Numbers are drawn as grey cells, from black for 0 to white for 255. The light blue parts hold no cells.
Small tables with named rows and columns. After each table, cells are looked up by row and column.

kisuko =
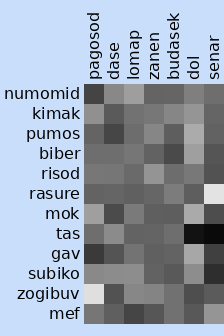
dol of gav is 167
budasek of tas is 110
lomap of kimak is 114
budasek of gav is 99
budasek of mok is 94
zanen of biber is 98
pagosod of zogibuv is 223
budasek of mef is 113

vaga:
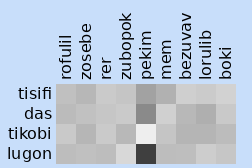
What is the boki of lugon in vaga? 198
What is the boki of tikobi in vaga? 188
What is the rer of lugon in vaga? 189
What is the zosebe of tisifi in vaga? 183
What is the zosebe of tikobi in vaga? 182
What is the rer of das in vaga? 198
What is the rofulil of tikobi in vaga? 201
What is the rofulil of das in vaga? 187
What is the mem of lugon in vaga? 189
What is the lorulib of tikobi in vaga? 181
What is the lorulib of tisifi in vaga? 203
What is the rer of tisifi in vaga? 202
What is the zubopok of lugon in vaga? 216

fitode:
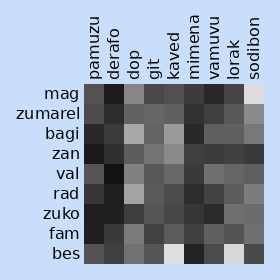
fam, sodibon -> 112
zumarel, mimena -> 49
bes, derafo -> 63
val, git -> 87
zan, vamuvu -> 59
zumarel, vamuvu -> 63
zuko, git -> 86
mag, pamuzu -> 82
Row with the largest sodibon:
mag

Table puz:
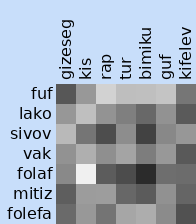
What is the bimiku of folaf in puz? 43
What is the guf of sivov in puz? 136
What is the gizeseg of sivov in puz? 185
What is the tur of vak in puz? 164
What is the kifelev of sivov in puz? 151
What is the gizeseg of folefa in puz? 106
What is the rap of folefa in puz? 116
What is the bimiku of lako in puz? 104

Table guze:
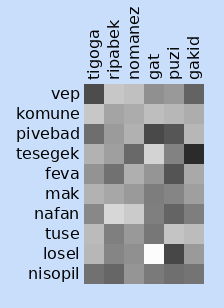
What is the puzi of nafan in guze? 100
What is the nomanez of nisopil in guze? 149
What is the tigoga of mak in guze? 178
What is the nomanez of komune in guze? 172
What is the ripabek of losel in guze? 133
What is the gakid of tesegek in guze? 43
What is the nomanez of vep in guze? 192
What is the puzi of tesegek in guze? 130
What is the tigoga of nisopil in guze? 113
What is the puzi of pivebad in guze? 86
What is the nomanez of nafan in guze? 203
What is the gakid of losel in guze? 154
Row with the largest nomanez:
nafan

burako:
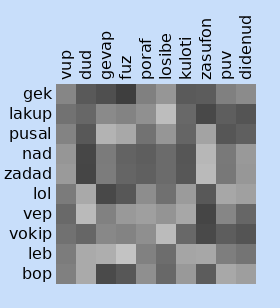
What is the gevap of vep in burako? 129
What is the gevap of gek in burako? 79
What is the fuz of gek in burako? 62
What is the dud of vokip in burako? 102
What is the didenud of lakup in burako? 84
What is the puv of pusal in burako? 86
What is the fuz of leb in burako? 195
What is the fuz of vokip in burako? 131
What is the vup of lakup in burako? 114
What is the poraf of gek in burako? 128
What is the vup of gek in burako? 134
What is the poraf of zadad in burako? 96
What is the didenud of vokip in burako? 84
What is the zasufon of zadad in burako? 186
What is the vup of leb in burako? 124
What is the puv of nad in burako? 121

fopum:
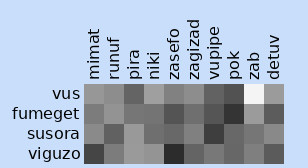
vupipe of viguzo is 120
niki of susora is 111
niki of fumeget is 116
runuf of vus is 141
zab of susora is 118
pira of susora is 153
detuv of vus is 155
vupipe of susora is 62

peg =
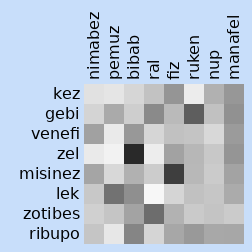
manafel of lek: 171
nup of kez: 177
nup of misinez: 203
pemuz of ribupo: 231
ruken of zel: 183
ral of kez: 194
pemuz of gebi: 170
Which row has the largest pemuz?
zel

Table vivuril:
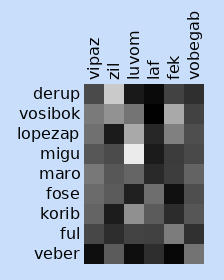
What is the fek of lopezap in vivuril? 128
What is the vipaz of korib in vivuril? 100
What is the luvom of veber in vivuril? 14
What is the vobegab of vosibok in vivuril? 66
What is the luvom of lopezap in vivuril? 169
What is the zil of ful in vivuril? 45
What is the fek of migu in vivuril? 60

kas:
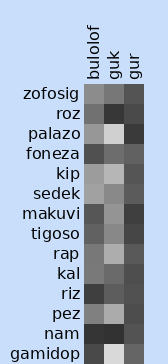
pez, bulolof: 128
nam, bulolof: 53
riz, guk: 93
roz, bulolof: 113
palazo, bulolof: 151
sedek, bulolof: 161
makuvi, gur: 63
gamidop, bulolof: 73
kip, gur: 85
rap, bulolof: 120
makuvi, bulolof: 86
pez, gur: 77
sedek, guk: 137
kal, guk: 106
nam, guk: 50
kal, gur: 78
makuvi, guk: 148
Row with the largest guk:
gamidop

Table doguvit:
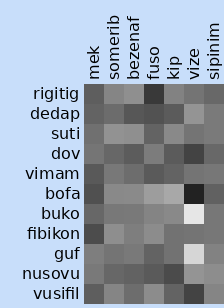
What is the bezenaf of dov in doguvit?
92
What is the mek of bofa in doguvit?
80
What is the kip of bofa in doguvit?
168
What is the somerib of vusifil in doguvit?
133
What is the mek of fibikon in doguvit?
76
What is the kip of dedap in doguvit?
91
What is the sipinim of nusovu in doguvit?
141
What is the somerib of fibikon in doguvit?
142
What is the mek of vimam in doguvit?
89
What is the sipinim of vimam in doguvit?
119
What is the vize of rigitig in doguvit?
116
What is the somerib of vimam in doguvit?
120
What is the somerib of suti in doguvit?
146
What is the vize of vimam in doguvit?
116
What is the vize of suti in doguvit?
116
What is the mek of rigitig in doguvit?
94
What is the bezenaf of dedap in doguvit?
87

